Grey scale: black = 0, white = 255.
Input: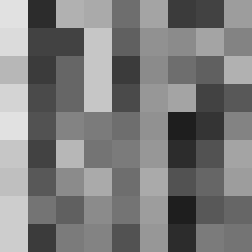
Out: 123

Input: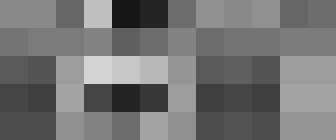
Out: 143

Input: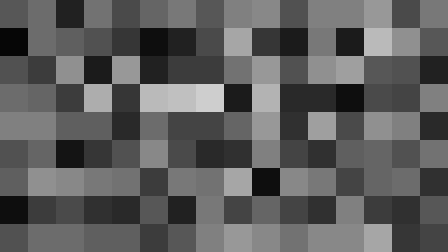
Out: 108

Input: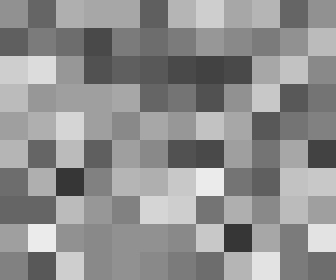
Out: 206

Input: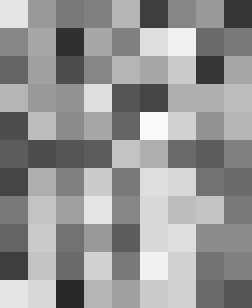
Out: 41

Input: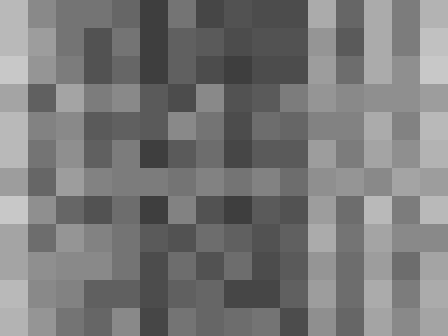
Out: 116
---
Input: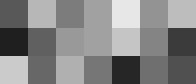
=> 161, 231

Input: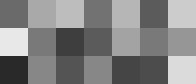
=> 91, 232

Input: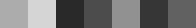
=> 76, 213

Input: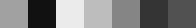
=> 189, 235

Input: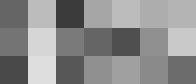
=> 101, 222

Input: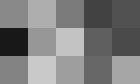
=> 195, 201

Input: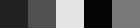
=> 228, 228

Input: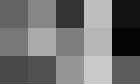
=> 126, 201
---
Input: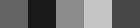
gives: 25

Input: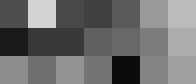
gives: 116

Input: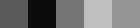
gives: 12

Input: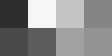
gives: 73

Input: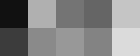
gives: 138

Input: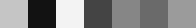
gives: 68

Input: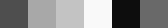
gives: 195
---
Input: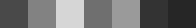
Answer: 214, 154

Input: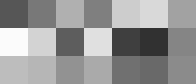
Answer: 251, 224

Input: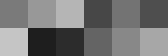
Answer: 197, 181

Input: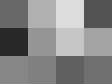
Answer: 220, 198

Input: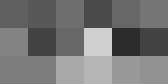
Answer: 207, 181

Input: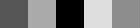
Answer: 222, 171

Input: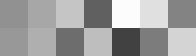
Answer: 252, 224
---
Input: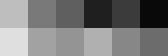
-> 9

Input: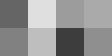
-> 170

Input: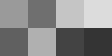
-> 220

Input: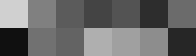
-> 107

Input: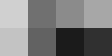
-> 167

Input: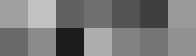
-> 154

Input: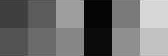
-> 215

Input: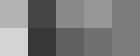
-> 124

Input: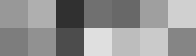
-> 208
